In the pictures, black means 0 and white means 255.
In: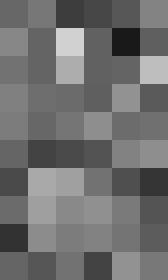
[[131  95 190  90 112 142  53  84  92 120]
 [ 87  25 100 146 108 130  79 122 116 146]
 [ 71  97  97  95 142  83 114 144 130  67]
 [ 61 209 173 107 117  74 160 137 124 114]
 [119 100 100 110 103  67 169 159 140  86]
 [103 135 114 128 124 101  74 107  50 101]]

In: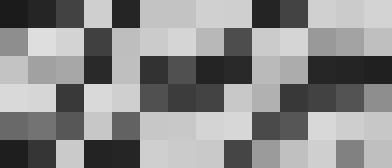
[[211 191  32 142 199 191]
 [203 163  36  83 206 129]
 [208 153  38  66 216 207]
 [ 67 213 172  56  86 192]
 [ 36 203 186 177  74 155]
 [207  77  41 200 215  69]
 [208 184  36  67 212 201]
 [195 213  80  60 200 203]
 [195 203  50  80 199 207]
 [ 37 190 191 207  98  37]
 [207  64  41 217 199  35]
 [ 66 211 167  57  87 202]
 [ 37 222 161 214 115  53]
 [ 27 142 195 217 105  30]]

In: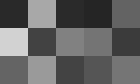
[[ 99  59 117]
 [ 37 116  85]
 [ 42 129  67]
 [168  66 154]
 [ 41 210 100]]

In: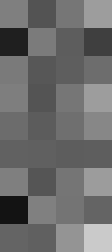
[[157  63 109 157 135  94 156 100 202]
 [118  93  94 118 111  93 117 116 148]
 [ 83 123  87  84  92  96  85 128  96]
 [127  31 122 126 108  97 127  19 100]]

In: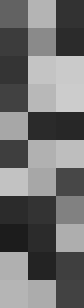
[[ 50  43 202 204  39 190  71 129 174  63  66]
 [180 138 196 184  42 177 167  51  43  35 172]
 [ 98  60  52  65 167  62 194  43  28 176 181]]

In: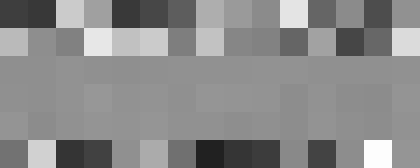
[[145 219 145 148 146 149]
 [ 77 103 144 140 141 253]
 [139  70 144 141 143 141]
 [101 162 144 146 147  67]
 [228 101 146 141 141 137]
 [139 130 146 147 144  60]
 [154 134 145 148 142  53]
 [174 194 145 149 145  33]
 [ 93 126 145 144 145 112]
 [ 71 203 144 147 149 171]
 [ 57 193 143 146 147 144]
 [160 231 144 151 148  65]
 [203 129 146 146 145  52]
 [ 56 142 143 143 140 209]
 [ 62 186 143 144 148 114]]

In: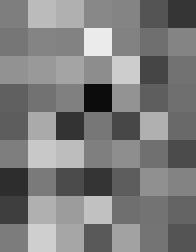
[[ 53 132 114 111 105  75 131 100  84]
 [ 84 111  69  94 176 112 144 115 116]
 [132 130 205 147  71 142  93 111 162]
 [136 235 141  12 119 127  52 193  89]
 [176 130 164 128  51 189  75 156 166]
 [187 132 153 114 170 200 122 176 207]
 [126 118 146  96  93 126  45  62 124]]

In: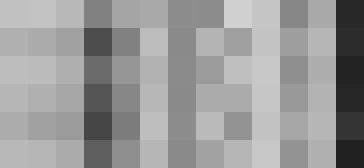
[[ 40  44  34  38  53  33]
 [169 182 174 179 182 176]
 [135 158 143 153 166 147]
 [197 196 199 198 194 199]
 [208 159 191 171 147 181]
 [140 180 155 171 186 162]
 [141 138 139 138 141 138]
 [169 188 177 183 190 182]
 [165 129 150 135 124 143]
 [130  77 107  86  70  95]
 [184 161 175 166 155 171]
 [195 171 187 176 161 181]
 [193 176 189 182 172 184]]
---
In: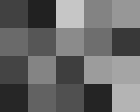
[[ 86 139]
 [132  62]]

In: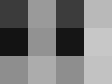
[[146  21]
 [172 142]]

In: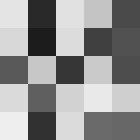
[[ 28 220]
 [199  54]]

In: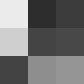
[[ 68  72]
 [142 149]]

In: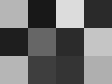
[[102  43]
 [ 62  52]]

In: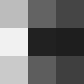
[[33 30]
 [93 63]]

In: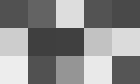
[[ 63  64]
 [ 81 149]]

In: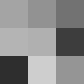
[[176  61]
 [206 149]]

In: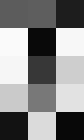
[[  9 247]
 [ 55 206]]
